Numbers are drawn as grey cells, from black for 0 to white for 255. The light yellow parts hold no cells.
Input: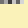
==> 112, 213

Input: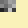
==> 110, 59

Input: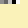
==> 144, 252

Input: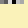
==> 130, 169

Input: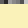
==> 95, 200

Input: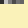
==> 48, 101

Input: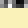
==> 165, 192
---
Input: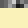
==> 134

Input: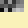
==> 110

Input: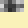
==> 198

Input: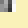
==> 80

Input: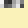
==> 202

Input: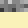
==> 162
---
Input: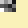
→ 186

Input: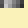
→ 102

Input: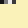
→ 236

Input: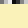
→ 134

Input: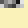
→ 18

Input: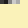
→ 202

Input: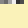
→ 50

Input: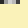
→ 184

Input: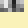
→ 179
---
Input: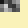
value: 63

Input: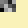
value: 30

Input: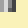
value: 136

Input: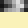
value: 120

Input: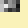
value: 149

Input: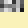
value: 231

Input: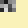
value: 136
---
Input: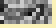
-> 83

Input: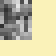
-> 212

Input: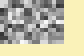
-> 150

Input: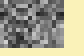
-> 163

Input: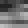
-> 166
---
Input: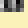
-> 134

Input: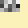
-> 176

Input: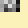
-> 8

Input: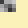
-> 106

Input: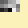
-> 148

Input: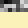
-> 96

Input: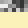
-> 179

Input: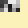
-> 38
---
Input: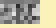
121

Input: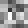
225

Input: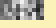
120

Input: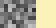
100

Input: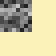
103
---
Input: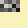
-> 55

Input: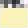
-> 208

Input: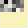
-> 100

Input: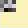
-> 107

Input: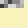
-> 58

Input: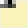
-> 112

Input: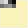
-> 111

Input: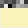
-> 79

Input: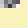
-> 207
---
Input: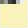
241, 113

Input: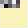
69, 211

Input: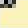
46, 61

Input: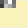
113, 59

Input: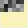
65, 95

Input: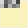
68, 190

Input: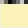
44, 184

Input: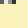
51, 96

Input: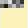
53, 97
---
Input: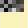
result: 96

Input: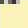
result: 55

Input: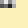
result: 208

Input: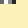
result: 39

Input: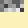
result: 92

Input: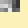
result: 96

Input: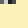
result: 73

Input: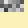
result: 145
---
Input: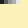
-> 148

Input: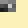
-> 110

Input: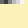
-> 131

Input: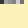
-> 147

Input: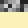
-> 179

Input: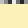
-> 53
